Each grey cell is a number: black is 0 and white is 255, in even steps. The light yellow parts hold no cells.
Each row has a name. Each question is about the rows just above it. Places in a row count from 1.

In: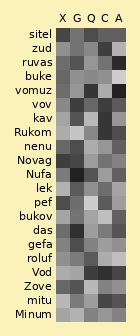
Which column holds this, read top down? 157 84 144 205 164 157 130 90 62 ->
Q
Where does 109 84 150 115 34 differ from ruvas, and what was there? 5, 42
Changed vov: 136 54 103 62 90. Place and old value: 2, 62
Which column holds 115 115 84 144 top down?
G
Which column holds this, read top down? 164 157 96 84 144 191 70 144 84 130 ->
A
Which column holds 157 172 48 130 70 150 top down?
C
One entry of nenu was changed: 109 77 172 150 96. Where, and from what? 1, 103

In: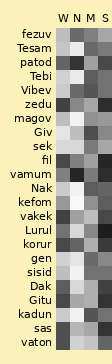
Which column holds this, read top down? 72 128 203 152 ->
W
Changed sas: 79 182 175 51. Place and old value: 3, 167
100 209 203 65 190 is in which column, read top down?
W
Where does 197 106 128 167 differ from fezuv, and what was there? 1, 190
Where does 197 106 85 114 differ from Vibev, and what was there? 1, 203
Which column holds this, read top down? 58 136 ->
S
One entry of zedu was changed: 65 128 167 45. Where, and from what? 2, 136

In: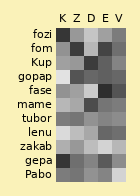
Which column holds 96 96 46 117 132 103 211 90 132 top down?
E
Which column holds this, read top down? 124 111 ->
V

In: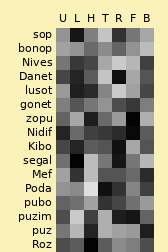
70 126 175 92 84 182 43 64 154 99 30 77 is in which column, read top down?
B
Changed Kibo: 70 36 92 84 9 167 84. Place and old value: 5, 16
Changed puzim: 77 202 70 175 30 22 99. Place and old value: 3, 64
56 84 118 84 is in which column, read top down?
T
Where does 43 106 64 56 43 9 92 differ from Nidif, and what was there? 1, 36
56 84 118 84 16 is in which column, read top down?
T
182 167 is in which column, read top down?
F

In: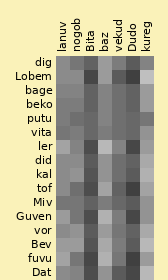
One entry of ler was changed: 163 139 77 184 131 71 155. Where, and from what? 2, 131
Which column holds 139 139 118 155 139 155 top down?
lanuv
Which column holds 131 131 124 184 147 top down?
baz
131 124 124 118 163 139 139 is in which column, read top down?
lanuv
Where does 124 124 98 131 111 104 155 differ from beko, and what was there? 6, 98

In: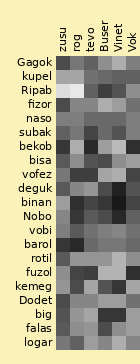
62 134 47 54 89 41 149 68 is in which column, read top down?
rog
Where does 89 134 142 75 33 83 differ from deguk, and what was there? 3, 149
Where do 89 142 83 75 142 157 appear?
bisa
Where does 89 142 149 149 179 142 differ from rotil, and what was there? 2, 149

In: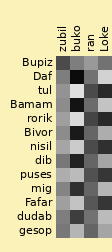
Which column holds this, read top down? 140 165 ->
zubil
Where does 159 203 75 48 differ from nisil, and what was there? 1, 165
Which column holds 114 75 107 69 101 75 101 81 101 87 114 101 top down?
ran
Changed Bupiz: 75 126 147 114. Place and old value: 3, 153

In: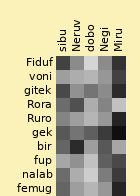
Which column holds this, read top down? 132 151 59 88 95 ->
Negi
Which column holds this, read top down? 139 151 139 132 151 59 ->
Negi
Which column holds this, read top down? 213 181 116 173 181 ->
dobo
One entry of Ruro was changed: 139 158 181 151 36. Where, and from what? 1, 132

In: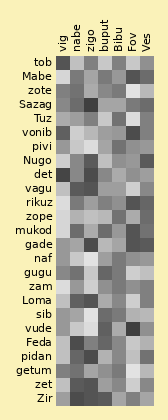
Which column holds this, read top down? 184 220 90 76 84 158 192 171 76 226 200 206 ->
zigo
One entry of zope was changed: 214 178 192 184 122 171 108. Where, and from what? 5, 114
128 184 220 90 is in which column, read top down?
zigo
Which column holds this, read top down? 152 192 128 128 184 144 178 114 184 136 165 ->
Ves
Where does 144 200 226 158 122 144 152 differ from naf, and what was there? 1, 152
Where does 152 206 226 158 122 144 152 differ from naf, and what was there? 2, 200
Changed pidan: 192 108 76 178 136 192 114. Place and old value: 2, 102

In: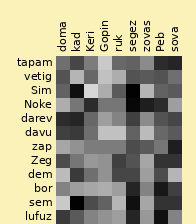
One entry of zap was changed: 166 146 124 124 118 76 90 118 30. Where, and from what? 5, 124
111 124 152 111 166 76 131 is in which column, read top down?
Keri
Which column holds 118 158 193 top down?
Gopin
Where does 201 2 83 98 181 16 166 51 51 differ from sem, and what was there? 3, 76
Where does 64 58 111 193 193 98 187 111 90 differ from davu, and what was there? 8, 104
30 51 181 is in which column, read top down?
sova

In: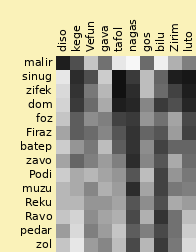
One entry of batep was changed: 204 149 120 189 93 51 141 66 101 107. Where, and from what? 10, 101
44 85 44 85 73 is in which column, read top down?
nagas
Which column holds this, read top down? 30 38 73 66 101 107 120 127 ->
luto
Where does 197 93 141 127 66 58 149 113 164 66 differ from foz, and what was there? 10, 73
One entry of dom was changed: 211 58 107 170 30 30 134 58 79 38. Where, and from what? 6, 38
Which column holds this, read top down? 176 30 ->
Zirim
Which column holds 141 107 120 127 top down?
Vefun

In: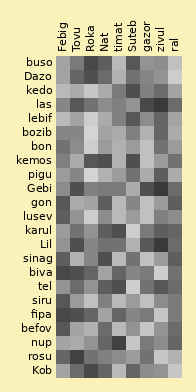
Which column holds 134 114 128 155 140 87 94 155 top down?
Febig
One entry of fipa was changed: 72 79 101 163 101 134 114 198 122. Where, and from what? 7, 122

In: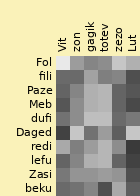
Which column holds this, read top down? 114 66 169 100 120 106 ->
Vit
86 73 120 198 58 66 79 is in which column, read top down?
Lut

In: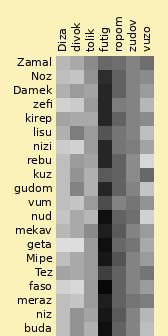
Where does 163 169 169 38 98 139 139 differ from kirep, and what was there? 6, 131
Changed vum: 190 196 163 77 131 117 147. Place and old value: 3, 155
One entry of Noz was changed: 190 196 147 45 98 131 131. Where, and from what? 7, 139
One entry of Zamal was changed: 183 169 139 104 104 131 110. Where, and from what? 5, 110
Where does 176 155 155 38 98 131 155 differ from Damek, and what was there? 3, 163
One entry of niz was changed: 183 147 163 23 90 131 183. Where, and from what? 1, 190

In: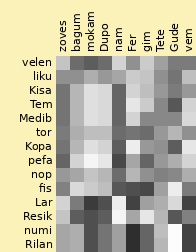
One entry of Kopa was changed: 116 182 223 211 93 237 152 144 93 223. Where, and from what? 10, 230
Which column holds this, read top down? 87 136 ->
Gude
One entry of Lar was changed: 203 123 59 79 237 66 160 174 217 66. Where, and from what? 1, 211
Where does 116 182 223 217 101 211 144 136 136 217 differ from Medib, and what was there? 7, 136
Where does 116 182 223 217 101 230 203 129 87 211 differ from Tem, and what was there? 8, 136
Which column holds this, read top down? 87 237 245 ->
nam

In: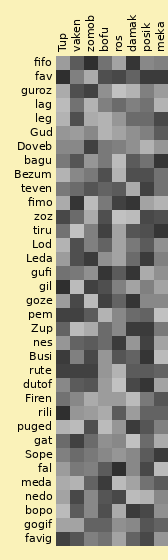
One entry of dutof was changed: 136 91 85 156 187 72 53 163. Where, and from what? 5, 193
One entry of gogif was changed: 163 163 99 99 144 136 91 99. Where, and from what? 7, 85
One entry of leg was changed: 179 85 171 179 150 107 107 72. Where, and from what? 2, 79
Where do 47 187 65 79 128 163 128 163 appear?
gil
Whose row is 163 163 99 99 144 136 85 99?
gogif

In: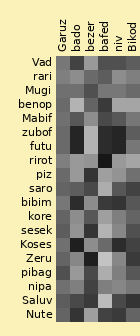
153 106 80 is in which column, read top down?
bezer
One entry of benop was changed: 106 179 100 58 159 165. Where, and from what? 5, 165
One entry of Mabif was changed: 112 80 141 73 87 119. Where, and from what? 2, 87
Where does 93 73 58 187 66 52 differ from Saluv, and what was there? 5, 73
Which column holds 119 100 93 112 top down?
Garuz

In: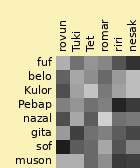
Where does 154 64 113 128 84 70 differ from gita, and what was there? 5, 92
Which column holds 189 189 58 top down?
nesak
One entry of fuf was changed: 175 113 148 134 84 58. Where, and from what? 6, 50
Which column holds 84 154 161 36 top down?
riri
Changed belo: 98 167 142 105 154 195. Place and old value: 6, 189

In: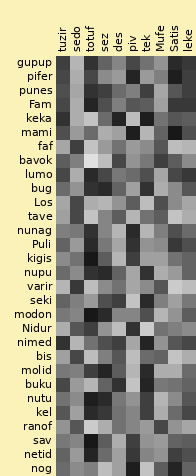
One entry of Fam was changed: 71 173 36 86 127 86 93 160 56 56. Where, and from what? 4, 79
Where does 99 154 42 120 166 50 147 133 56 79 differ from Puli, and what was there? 8, 139
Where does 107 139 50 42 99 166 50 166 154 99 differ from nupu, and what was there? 8, 173
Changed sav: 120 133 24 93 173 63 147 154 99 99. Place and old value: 10, 93
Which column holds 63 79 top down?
sez
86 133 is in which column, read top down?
sedo

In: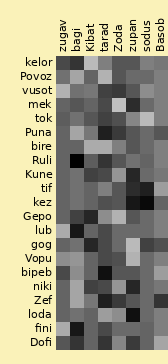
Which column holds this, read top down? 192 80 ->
Zoda
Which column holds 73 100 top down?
zugav
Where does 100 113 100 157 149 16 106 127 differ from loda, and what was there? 5, 141
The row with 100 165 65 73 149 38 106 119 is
niki

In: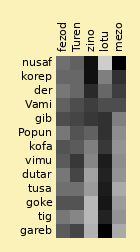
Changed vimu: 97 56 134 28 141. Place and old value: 1, 91
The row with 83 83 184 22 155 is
goke
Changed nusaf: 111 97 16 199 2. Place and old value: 4, 205
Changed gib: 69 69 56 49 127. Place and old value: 1, 77
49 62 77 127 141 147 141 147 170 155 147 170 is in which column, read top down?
mezo

